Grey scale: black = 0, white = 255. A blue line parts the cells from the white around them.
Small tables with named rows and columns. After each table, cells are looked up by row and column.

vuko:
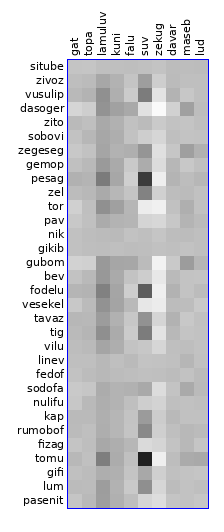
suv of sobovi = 206
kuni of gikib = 191
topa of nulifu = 185
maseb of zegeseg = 159
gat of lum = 187
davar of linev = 192
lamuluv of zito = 169
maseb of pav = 180
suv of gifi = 168

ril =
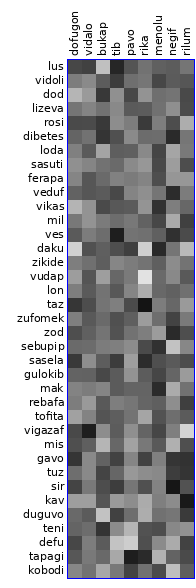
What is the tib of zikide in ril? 134
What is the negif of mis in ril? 176
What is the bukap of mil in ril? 123
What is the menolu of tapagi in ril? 178
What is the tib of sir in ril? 61
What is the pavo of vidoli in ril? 111
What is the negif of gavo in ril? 53
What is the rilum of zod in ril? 78
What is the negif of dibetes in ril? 42
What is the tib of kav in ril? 154
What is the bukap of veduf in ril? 91
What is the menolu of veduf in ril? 117
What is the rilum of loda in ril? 121
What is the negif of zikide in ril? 140
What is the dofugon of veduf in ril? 98
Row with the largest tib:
defu

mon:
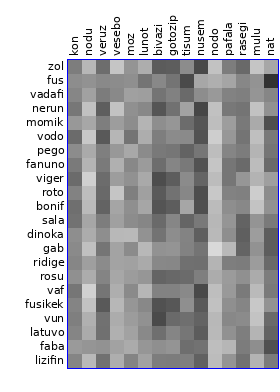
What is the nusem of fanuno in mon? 82
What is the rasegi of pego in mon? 124
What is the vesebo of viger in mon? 157
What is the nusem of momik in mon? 85
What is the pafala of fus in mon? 165
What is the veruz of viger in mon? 108
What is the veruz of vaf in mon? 117
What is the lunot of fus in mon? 116
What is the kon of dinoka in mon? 142
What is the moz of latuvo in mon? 162
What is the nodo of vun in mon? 184

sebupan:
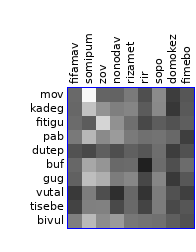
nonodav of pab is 155
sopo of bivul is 112
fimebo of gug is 87
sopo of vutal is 124
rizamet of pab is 122
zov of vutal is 78
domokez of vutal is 81
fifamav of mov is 105
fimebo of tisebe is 86
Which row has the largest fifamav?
bivul

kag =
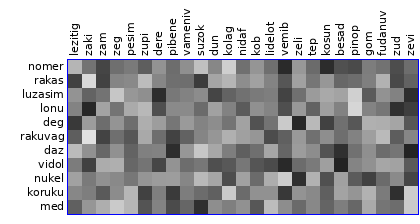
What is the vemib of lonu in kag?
79
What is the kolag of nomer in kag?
207
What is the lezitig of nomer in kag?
181
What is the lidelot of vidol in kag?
75
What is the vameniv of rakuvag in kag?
98
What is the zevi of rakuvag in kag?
134
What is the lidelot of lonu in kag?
132
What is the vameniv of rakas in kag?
110
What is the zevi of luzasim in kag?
45
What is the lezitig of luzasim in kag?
147
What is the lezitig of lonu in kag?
131
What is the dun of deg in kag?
141
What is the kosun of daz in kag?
83
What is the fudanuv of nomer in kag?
114
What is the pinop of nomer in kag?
74
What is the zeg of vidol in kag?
175
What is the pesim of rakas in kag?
137
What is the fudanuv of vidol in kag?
166
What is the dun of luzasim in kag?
69
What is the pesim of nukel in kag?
119
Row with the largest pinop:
lonu

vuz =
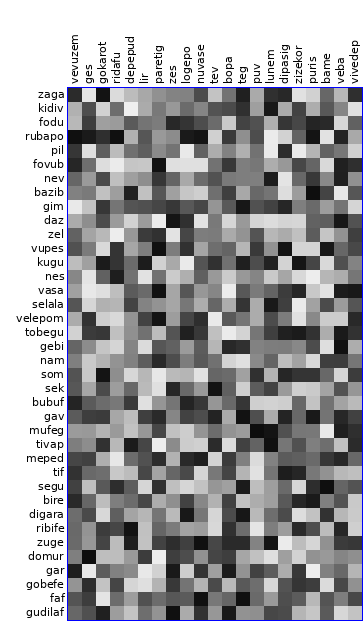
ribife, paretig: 101
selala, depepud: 67
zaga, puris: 209
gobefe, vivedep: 145
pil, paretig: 138
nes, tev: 153
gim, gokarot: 55
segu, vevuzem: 65
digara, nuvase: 119
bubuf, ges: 90
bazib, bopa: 63
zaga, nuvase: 76
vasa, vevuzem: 160
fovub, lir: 199
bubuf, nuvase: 55
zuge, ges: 151
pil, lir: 94
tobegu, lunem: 63
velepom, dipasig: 124
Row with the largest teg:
nam

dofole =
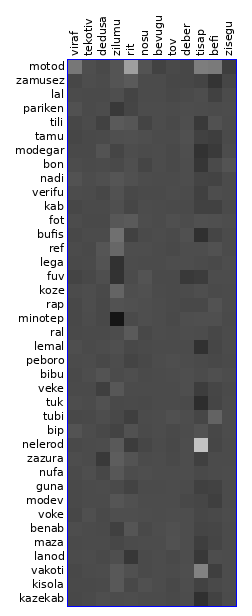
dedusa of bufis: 75
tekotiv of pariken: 74
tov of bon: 73
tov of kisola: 72
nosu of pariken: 76
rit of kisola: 72
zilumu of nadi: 85
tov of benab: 80
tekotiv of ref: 73
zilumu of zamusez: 84
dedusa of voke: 73
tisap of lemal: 49
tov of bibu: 76
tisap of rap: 72
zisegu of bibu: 76

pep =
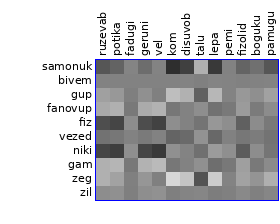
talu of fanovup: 142
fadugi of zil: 127
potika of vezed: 119
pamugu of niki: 117
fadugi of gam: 120
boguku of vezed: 124
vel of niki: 57
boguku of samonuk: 112
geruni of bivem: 130
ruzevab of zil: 141
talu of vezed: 146
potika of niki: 62
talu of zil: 134
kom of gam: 119

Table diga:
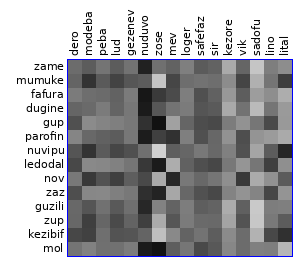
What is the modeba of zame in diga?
92
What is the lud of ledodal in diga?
129
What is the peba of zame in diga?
116
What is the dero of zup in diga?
103
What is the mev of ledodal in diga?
173
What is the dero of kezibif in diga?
71
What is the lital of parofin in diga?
170
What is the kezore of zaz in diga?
131
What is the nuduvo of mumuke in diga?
92
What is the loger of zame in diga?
127
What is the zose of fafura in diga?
58
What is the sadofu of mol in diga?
128

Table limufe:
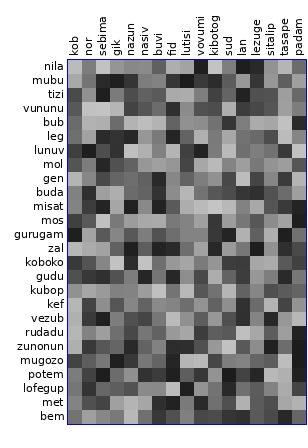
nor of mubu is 116
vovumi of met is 42
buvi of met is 47
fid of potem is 32
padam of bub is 43
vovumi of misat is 186
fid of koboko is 152
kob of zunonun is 175
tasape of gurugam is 31
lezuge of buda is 48
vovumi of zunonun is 81
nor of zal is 171
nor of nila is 125
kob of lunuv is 63
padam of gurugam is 113
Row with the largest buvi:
kubop

